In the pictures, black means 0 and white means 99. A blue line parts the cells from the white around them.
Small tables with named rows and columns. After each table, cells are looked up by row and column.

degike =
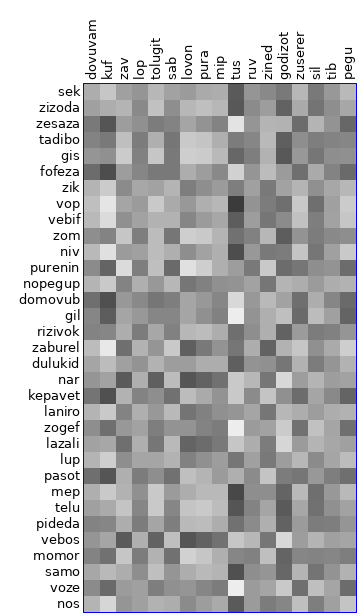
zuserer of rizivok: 60
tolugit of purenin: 74
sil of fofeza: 66
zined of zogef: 63
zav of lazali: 43
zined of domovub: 72
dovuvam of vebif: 72
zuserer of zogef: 44
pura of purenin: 80
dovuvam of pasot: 43
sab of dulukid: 61
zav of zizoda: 70
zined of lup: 47
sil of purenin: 55
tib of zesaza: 57
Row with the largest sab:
zaburel

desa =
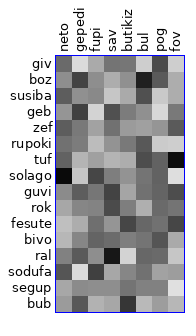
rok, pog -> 41
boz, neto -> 55
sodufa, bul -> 44
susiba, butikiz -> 66
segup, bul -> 50
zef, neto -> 36
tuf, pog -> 38
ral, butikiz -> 82
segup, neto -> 65
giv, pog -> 29
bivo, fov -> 66
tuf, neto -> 38
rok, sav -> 29
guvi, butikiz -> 64
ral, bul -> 40
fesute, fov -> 27
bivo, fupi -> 39
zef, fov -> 35

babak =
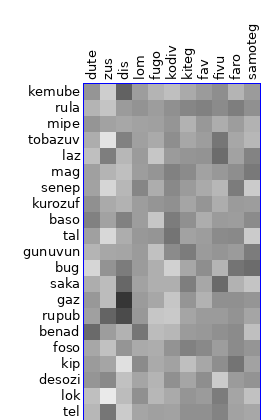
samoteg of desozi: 57
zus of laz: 49
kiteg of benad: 60
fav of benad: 59
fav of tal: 61
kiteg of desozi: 64
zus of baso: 63
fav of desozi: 55
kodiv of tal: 45
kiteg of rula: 52
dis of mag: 74
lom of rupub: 59
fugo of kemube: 70
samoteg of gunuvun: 48
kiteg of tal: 63
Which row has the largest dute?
bug

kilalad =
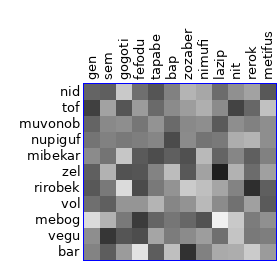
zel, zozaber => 34
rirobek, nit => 51
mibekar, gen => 54
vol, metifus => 35
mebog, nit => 78
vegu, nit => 76
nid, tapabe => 33
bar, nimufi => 50
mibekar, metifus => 50
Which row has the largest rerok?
bar

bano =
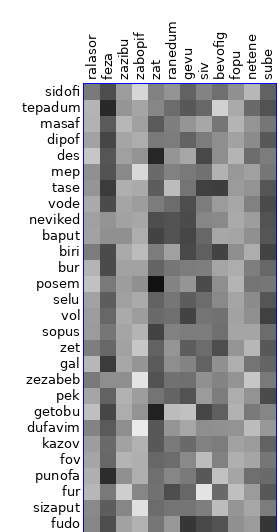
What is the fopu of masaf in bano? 70
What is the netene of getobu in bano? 47
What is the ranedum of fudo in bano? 59
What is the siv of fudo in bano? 28
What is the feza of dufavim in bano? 35
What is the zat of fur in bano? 44
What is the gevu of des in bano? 65
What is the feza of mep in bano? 32
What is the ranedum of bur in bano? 46
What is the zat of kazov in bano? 34

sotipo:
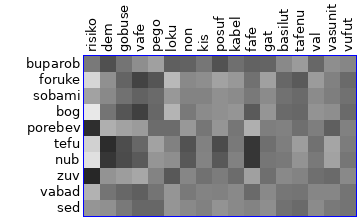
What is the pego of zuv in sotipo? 51
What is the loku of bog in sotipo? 70
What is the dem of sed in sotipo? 56
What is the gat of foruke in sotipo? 62
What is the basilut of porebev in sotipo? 50
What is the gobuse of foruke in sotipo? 39
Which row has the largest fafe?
porebev

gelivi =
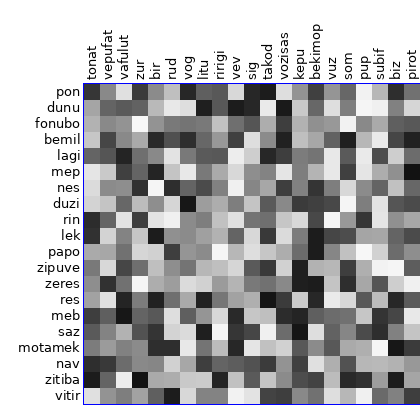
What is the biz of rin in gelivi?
56
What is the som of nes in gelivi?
84
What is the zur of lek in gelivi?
77
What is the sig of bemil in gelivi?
86
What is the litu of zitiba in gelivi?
79
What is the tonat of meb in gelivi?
24
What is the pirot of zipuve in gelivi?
36
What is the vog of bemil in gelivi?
18
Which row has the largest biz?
zipuve

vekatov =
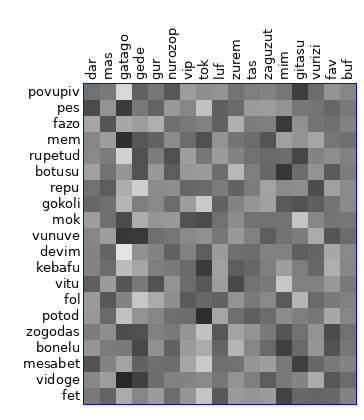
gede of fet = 52
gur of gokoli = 53
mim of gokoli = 35
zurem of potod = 43
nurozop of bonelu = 38
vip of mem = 42
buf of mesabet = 51
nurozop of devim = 38
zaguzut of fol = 53
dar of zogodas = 48
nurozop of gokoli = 42
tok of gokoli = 78
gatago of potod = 75
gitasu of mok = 76

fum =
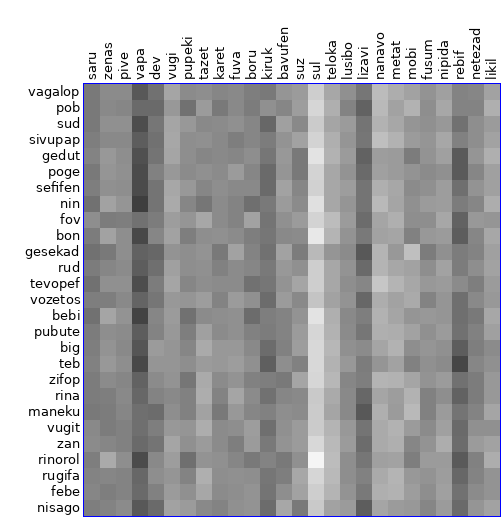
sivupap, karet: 53
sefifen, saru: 49
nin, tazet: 46
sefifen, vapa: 29
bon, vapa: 28
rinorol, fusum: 60
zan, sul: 84

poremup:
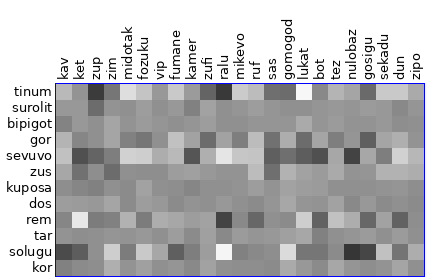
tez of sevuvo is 65
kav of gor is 70
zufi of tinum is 39
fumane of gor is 75
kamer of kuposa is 52
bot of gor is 64
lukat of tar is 65
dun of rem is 38
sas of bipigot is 58
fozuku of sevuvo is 80
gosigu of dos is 59

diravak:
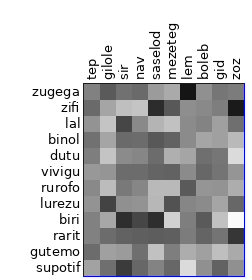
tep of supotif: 63
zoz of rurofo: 67
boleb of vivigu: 40
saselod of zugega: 60
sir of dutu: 54
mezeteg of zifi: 34
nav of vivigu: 42
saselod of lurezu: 71
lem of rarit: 48

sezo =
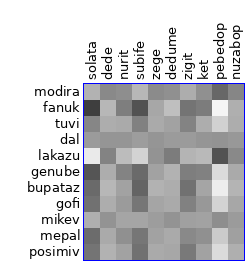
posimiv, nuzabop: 68
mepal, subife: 46
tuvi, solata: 52
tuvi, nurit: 66
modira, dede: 53
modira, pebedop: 40
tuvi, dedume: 63
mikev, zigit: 62
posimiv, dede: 69
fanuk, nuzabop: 68
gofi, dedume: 66
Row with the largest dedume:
fanuk

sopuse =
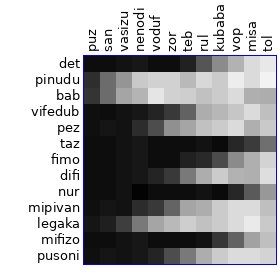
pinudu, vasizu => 58
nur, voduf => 5
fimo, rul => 16
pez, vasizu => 7
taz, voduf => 5
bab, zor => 81
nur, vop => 15
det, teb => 13
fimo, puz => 5
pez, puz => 6
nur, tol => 59
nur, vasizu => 7
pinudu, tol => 94
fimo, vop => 54
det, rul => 33
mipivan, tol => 74
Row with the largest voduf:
bab

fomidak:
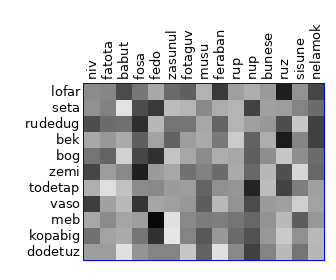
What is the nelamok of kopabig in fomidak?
72
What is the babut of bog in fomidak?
81
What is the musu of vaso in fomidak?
36
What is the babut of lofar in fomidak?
29
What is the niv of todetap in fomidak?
68
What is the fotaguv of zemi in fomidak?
44
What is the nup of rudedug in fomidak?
62
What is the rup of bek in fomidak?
79
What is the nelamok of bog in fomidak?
42
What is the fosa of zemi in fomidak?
12
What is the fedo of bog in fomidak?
19
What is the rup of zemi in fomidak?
66
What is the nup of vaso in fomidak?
29
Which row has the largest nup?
lofar

